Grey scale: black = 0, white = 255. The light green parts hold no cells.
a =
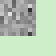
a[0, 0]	159
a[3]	[198, 154, 226, 117, 178, 122, 163, 115, 148]
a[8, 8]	151
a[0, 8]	141
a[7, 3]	163
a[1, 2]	185
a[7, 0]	163
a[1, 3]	107
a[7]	[163, 171, 156, 163, 166, 134, 144, 186, 156]
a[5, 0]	116
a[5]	[116, 193, 146, 165, 125, 145, 134, 124, 166]
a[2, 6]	158
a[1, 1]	134
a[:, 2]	[179, 185, 122, 226, 158, 146, 155, 156, 148]
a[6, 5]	174
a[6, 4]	176
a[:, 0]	[159, 189, 181, 198, 105, 116, 146, 163, 143]
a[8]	[143, 176, 148, 138, 166, 124, 147, 65, 151]
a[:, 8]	[141, 159, 158, 148, 138, 166, 137, 156, 151]
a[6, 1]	151
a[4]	[105, 178, 158, 125, 200, 138, 138, 160, 138]
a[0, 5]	183

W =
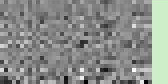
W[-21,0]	153
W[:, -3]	[135, 138, 132, 88, 145, 124, 156, 118, 160, 149, 96, 114, 141, 144, 122, 80, 123, 195, 93, 160, 233]
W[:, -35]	[146, 132, 132, 140, 115, 116, 147, 142, 155, 135, 127, 132, 132, 146, 116, 138, 144, 152, 158, 110, 161]
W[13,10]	130
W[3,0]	88
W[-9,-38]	128
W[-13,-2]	144
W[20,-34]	48
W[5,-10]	96
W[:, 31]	[133, 141, 136, 145, 147, 139, 126, 137, 149, 149, 110, 90, 143, 148, 138, 151, 136, 114, 124, 159, 89]
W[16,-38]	134
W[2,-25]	131
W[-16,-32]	120
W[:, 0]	[153, 128, 127, 88, 121, 154, 178, 129, 177, 129, 123, 212, 128, 158, 154, 70, 134, 219, 140, 81, 63]
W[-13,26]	109
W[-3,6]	116
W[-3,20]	144
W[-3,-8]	163
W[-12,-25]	132
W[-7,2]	144
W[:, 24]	[151, 127, 123, 92, 98, 128, 175, 128, 90, 136, 96, 185, 129, 110, 128, 77, 135, 198, 139, 66, 88]
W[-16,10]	68
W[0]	[153, 113, 157, 146, 125, 146, 145, 107, 148, 108, 158, 145, 135, 127, 128, 137, 125, 156, 111, 123, 165, 134, 127, 122, 151, 98, 82, 107, 123, 147, 141, 133, 129, 179, 138, 135, 167, 163]
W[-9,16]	121
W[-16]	[154, 148, 141, 116, 142, 143, 120, 92, 147, 134, 68, 136, 141, 148, 155, 141, 140, 110, 157, 131, 132, 127, 122, 151, 128, 129, 105, 94, 96, 127, 143, 139, 122, 156, 139, 124, 121, 118]
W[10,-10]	144
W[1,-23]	138
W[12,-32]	150
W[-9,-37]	126
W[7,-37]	132
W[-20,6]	153
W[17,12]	124
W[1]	[128, 127, 138, 132, 129, 119, 153, 109, 138, 124, 142, 144, 134, 132, 134, 138, 119, 109, 157, 127, 127, 137, 156, 128, 127, 141, 106, 139, 127, 140, 129, 141, 136, 124, 116, 138, 119, 132]
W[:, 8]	[148, 138, 135, 126, 149, 147, 157, 139, 109, 145, 116, 110, 141, 135, 150, 118, 140, 170, 140, 164, 138]
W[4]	[121, 101, 124, 115, 145, 128, 158, 132, 149, 113, 89, 110, 125, 123, 103, 141, 64, 128, 147, 156, 183, 112, 111, 126, 98, 102, 130, 160, 151, 104, 149, 147, 133, 139, 179, 145, 146, 146]
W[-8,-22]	131
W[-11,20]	42

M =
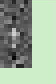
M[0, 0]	68
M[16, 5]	38
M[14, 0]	77
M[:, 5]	[98, 138, 34, 77, 88, 84, 88, 104, 47, 65, 84, 75, 94, 70, 132, 129, 38]
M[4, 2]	110
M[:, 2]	[84, 74, 104, 76, 110, 138, 61, 81, 133, 77, 74, 98, 58, 55, 105, 71, 91]
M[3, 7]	95
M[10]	[92, 119, 74, 118, 116, 84, 73, 108]
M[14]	[77, 80, 105, 7, 80, 132, 122, 85]
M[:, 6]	[37, 76, 111, 79, 110, 77, 89, 91, 76, 101, 73, 116, 73, 85, 122, 85, 97]
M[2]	[70, 115, 104, 97, 95, 34, 111, 83]
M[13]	[98, 90, 55, 33, 103, 70, 85, 82]
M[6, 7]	99
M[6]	[120, 80, 61, 71, 88, 88, 89, 99]
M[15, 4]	152
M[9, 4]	104
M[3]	[136, 64, 76, 69, 106, 77, 79, 95]
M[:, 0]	[68, 126, 70, 136, 104, 105, 120, 99, 104, 66, 92, 91, 83, 98, 77, 105, 125]
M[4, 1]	102
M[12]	[83, 72, 58, 80, 73, 94, 73, 69]

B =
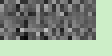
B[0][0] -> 49
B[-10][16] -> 117
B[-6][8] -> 95
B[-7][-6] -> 102
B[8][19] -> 86
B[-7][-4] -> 102
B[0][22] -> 125
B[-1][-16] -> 76
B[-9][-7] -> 154
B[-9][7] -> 88
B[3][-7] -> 87
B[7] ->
[151, 87, 130, 122, 22, 183, 130, 131, 139, 122, 111, 192, 125, 61, 123, 33, 130, 170, 82, 77, 142, 114, 61, 132]
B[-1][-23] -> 144
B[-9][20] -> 143
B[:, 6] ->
[50, 106, 95, 114, 82, 34, 39, 130, 30, 6]
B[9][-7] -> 27
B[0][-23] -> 132
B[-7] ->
[113, 91, 64, 70, 142, 49, 114, 37, 46, 132, 78, 62, 91, 90, 130, 167, 43, 87, 102, 97, 102, 86, 142, 69]
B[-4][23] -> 95
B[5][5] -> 83
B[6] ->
[65, 134, 117, 108, 118, 76, 39, 122, 108, 102, 88, 71, 112, 131, 82, 91, 133, 65, 134, 121, 86, 94, 107, 95]
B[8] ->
[110, 123, 111, 81, 58, 83, 30, 84, 79, 175, 39, 113, 132, 76, 130, 61, 114, 98, 125, 86, 122, 71, 100, 82]
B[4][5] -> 97
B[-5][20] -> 107
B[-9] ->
[157, 91, 111, 95, 30, 144, 106, 88, 100, 159, 74, 168, 121, 48, 143, 56, 98, 154, 86, 69, 143, 94, 82, 106]
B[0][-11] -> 152
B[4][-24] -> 107
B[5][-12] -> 123
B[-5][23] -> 92

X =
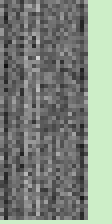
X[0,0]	139
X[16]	[128, 16, 90, 123, 73, 87, 161, 140, 78, 117, 102, 102, 90, 94, 137, 97, 123, 143, 94, 118, 98, 105]
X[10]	[122, 70, 52, 150, 105, 106, 158, 109, 86, 188, 90, 79, 78, 102, 98, 113, 113, 116, 106, 90, 74, 113]
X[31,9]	163
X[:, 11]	[116, 78, 112, 112, 112, 83, 131, 77, 92, 124, 79, 107, 113, 90, 119, 82, 102, 82, 126, 136, 122, 72, 120, 102, 158, 92, 98, 114, 104, 83, 96, 86, 64, 94, 137, 120, 74, 97, 99, 124, 90, 116, 114, 147, 108, 98, 132, 56, 89, 113, 158, 100, 105, 92, 88]
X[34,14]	126
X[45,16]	125
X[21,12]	100
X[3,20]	82
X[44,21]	132
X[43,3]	132
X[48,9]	123
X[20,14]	98
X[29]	[135, 53, 105, 106, 71, 124, 129, 141, 98, 162, 78, 83, 107, 130, 71, 102, 88, 90, 93, 106, 100, 123]
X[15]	[136, 59, 101, 93, 122, 115, 152, 140, 145, 141, 110, 82, 87, 62, 137, 49, 117, 114, 76, 103, 70, 130]
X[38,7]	79
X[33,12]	117
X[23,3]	101
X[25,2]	105
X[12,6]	151
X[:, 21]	[156, 107, 130, 108, 95, 100, 127, 117, 133, 119, 113, 122, 122, 76, 118, 130, 105, 111, 103, 86, 120, 123, 93, 165, 117, 158, 127, 118, 95, 123, 118, 102, 143, 92, 129, 167, 97, 119, 71, 140, 146, 90, 119, 141, 132, 119, 112, 124, 146, 86, 145, 106, 127, 125, 120]
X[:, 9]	[147, 178, 180, 101, 134, 159, 135, 131, 148, 161, 188, 137, 129, 109, 210, 141, 117, 159, 132, 127, 145, 173, 187, 129, 165, 142, 149, 143, 140, 162, 117, 163, 96, 155, 154, 142, 107, 153, 139, 130, 137, 165, 153, 164, 124, 112, 167, 175, 123, 146, 173, 167, 149, 173, 110]
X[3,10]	73
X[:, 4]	[89, 122, 97, 66, 70, 104, 125, 109, 111, 84, 105, 75, 95, 86, 108, 122, 73, 103, 86, 110, 100, 108, 113, 138, 96, 110, 107, 93, 97, 71, 94, 72, 105, 88, 104, 73, 87, 134, 98, 71, 75, 82, 62, 105, 112, 107, 112, 82, 109, 113, 93, 101, 67, 83, 92]
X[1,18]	123
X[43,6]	183
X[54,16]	133
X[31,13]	72
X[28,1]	40
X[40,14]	86
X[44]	[136, 37, 110, 123, 112, 89, 114, 135, 103, 124, 111, 108, 124, 118, 66, 130, 111, 114, 90, 77, 43, 132]
